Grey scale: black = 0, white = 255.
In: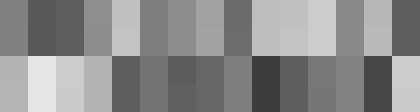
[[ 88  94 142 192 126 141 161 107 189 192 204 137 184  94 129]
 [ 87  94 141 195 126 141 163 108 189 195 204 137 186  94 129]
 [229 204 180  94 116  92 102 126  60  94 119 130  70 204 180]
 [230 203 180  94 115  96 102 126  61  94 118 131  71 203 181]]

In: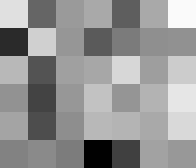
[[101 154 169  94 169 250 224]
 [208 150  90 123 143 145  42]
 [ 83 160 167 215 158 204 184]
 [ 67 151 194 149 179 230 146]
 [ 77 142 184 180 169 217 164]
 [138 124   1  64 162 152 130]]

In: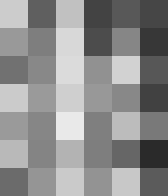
[[ 95 193  67  88  70 204]
 [126 216  76 134  55 153]
 [136 219 145 210  87 113]
 [154 207 152 136  65 203]
 [134 233 127 188 121 154]
 [132 179 126 102  42 185]
 [149 202 147 200  91 107]]

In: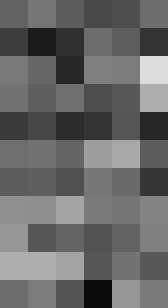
[[118  92  72  78 109  98]
 [ 28  48 109  94  51  61]
 [103  39 128 124 220 120]
 [ 95 111  78  89 173 115]
 [ 71  45  52  86  39  59]
 [114 100 158 168  93 110]
 [ 95  81 119 106  54  93]
 [142 164 122 117 132 143]
 [ 86 100  82  99 128 150]
 [174 164  87 115  89 173]
 [124  85  10 149 121 108]]

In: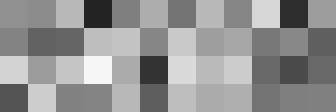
[[140 184  35 127 174 115 185 133 215  45 157 144]
 [ 98 101 190 196 134 201 158 167 120 136  95 131]
 [155 197 247 171  51 218 186 204 104  75 104 211]
 [205 130 132 184  94 190 171 175 115 127 128  84]]

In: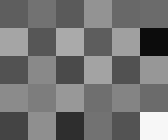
[[114  90 147 104 107  94]
 [ 86 170  93 160  12 165]
 [137  74 163  81 151  82]
 [125 152 111 132 107 139]
 [143  46 114  83 247  68]]

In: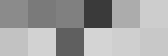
[[122 128  58 172 205 139]
 [210  95 212 207 200 194]]

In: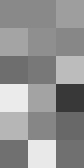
[[137 158 137]
 [143 135 164]
 [120 188 110]
 [163  56 235]
 [134 104 182]
 [233 112 112]]

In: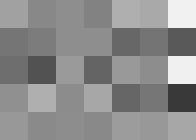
[[136 142 130 175 169 241 161]
 [124 142 142 103 116  89 117]
 [ 82 154 100 153 141 240 110]
 [175 140 167 102 118  57 144]
 [138 141 137 156 152 167 152]]
